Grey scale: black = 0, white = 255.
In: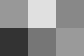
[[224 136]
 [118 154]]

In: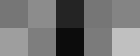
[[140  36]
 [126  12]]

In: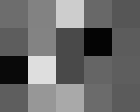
[[130 205]
 [131  73]]

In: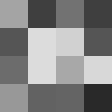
[[ 63 114]
 [220 209]]

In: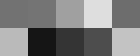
[[116 160]
 [ 21  52]]

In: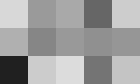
[[154 169]
 [134 153]]
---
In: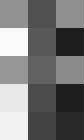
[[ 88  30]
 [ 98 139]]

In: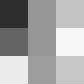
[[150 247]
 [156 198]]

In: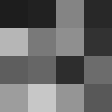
[[121 143]
 [102  45]]

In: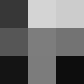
[[125 115]
 [124  13]]

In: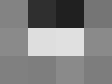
[[222 224]
 [126 138]]

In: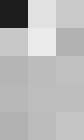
[[234 178]
 [188 192]]

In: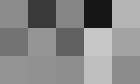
[[149  96]
 [144 141]]
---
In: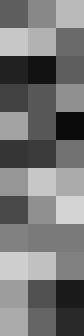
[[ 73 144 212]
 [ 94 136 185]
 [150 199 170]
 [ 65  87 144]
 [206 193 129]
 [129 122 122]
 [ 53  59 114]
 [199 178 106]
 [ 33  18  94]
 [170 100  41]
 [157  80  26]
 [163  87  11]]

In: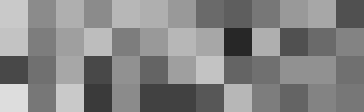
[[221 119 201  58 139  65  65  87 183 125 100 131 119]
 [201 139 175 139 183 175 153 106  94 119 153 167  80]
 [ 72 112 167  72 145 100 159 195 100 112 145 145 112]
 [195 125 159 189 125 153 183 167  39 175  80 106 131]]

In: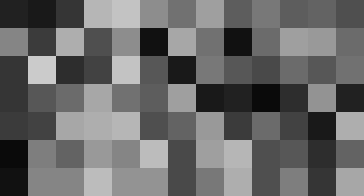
[[133  59 174  79 141  17 167 113  17 107 159 153 107]
 [ 59  66 167 174 182  79  99 153  59 107  66  25 174]
 [ 17 133 133 188 147 147  73 120 174  79 126  53 167]
 [ 53  87 107 167 113  93 159  25  33  10  45 147  33]
 [ 10 126  99 153 133 188  73 159 182  79  87  45  99]
 [ 33  25  53 182 195 141 113 159  93 120  93  99  79]
 [ 53 203  45  66 195  87  25 120  87  73 107  87 113]]

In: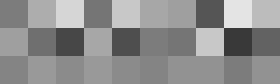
[[124 173 214 117 200 167 159  85 228 188]
 [132 153 139 153 139 132 146 146 124 146]
 [159 111  71 167  78 124 117 200  57  98]]

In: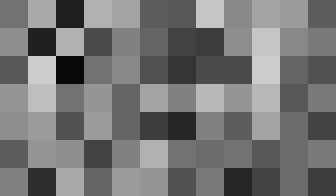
[[142  31 177  75 129 100  67  61 142 197 136 122]
 [129  46 169 100 155 149  81 122  38  67 107  61]
 [ 93 149 142  67 129 177 114 107 114  87 107 122]
 [149 190 114 149 100 163 129 184 149 184  87 122]
 [142 155  81 155 100  61  38 129  93 163 107  67]
 [114 169  31 177 163  93  87 197 136 163 155  93]
 [ 87 204   9 114 136  81  53  75  75 204 100  81]]

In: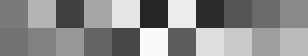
[[114 130 151 100  70 250  92 222 201 159 187]
 [122 180  64 166 230  37 236  43  85 107 137]]
